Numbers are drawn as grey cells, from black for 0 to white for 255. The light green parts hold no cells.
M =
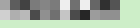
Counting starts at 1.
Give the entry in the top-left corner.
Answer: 165
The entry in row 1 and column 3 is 66
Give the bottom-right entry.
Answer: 144
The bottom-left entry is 208
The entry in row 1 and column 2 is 93
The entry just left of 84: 48
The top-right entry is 84

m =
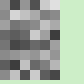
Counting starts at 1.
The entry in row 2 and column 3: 193
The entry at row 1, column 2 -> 71
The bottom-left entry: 138
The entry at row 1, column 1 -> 149
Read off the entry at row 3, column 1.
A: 160
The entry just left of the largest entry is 203
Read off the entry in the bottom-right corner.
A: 71
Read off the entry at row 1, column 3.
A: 149
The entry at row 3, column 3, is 127
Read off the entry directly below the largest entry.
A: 138
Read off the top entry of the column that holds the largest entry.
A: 224

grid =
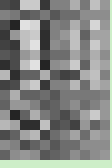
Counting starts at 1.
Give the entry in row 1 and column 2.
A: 65
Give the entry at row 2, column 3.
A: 87
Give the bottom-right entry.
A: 151
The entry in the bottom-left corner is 98
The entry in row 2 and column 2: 120
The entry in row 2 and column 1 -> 129
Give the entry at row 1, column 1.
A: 75
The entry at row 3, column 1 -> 75
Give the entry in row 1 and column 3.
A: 202
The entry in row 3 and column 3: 225

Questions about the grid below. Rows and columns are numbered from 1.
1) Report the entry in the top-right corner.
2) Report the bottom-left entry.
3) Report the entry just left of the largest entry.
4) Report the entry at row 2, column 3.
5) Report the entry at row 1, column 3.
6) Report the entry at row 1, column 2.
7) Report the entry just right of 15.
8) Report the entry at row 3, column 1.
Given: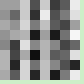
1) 235
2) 169
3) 114
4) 203
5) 203
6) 159
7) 180
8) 169

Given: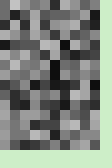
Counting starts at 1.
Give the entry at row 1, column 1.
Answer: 109
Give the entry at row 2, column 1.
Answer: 109
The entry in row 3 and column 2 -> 174
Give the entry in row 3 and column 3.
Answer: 45
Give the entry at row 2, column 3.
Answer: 86
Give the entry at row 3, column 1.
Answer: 45
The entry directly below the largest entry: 33
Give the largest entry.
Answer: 194
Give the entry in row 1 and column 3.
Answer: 146
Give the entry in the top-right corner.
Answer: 127
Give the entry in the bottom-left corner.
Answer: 146
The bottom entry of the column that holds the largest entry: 86
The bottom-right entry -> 86

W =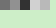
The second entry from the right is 209
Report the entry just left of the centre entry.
145
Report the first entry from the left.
113

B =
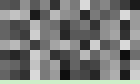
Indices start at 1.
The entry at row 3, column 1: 100
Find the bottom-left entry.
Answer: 100
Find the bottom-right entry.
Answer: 206
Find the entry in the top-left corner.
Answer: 89
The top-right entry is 26
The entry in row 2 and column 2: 194
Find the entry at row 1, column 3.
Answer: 144
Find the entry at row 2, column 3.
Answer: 174
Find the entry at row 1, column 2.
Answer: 80
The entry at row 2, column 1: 174
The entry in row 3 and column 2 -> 69

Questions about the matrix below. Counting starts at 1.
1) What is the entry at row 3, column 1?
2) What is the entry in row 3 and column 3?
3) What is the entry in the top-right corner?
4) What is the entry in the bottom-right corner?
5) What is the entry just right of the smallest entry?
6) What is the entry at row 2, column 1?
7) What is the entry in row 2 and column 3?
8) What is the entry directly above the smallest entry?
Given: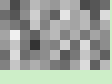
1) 141
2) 96
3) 108
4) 185
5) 141
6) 108
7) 141
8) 96

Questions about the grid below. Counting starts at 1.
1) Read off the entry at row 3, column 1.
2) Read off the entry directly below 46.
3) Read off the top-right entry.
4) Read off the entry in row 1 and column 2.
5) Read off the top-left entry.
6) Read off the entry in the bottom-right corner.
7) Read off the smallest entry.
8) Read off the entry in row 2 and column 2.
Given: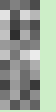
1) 174
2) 141
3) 75
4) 129
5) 98
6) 98
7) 46
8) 87
